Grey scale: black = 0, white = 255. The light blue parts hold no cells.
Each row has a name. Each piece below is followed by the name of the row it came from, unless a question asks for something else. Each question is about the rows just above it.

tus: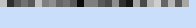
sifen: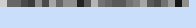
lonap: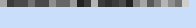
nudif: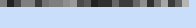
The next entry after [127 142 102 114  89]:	[10]
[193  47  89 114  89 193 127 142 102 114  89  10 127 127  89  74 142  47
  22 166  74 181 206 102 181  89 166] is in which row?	tus

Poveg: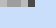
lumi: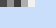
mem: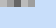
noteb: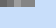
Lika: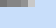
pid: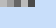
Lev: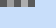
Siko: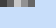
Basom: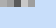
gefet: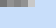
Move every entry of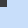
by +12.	[74]
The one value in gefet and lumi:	[146]

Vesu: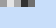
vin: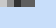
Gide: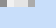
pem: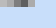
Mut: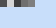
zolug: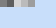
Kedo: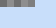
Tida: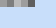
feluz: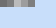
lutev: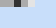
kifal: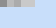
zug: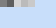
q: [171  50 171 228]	lutev
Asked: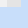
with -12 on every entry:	[229 216 216]
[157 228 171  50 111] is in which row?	Vesu
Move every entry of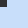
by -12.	[38]
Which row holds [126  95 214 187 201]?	zug
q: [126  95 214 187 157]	zolug

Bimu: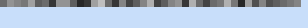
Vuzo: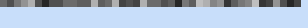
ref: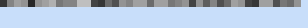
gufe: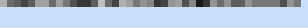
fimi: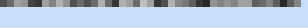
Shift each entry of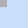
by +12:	[188]
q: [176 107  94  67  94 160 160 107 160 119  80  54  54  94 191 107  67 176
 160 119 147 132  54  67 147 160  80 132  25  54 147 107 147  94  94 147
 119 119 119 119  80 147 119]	gufe
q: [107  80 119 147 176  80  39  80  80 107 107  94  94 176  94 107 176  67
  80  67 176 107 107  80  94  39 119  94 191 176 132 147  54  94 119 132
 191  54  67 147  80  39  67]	Vuzo
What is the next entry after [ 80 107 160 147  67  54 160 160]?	[80]
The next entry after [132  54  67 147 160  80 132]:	[25]
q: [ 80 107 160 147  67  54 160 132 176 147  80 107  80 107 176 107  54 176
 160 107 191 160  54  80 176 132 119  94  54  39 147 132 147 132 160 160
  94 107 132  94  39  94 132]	fimi

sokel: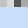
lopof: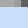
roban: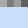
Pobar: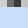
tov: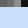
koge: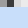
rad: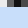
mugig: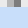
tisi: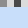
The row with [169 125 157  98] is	roban
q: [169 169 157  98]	lopof
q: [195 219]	sokel
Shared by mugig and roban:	[125]
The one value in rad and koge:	[235]
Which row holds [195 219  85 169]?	sokel
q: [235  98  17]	rad

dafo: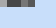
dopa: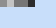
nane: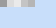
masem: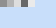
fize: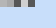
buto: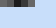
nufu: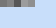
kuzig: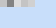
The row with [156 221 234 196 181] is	nane
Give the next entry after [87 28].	[57]
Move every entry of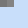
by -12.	[106 119]
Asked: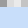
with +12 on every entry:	[168 233 246 208]

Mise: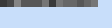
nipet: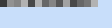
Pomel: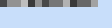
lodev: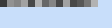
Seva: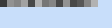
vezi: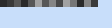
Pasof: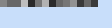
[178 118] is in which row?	Seva
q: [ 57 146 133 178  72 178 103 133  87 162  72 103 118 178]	nipet

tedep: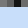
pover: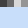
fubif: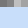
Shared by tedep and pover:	[107]
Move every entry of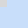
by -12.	[204]

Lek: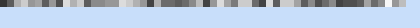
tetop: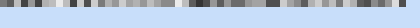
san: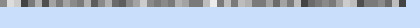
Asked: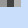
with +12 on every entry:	[163  79 189]
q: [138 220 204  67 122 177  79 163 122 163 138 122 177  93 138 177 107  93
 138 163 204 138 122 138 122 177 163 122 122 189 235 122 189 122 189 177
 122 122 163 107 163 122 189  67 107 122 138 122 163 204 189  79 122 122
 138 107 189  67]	san

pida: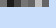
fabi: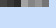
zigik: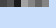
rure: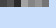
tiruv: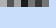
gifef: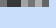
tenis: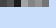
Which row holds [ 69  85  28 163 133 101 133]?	zigik
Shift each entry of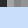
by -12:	[ 31 151 121 136]
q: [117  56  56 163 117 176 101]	gifef
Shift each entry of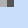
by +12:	[188  97]
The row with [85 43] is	rure
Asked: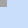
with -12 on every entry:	[151]

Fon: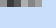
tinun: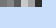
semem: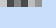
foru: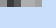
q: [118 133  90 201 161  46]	tinun
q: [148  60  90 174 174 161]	foru
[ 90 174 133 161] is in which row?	Fon

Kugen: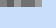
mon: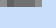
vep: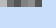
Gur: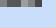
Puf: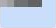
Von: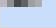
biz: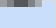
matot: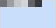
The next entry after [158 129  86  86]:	[129]
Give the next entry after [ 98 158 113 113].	[158]
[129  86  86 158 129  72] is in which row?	Gur
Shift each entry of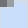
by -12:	[101 146]
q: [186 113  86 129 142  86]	vep
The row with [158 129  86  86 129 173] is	biz

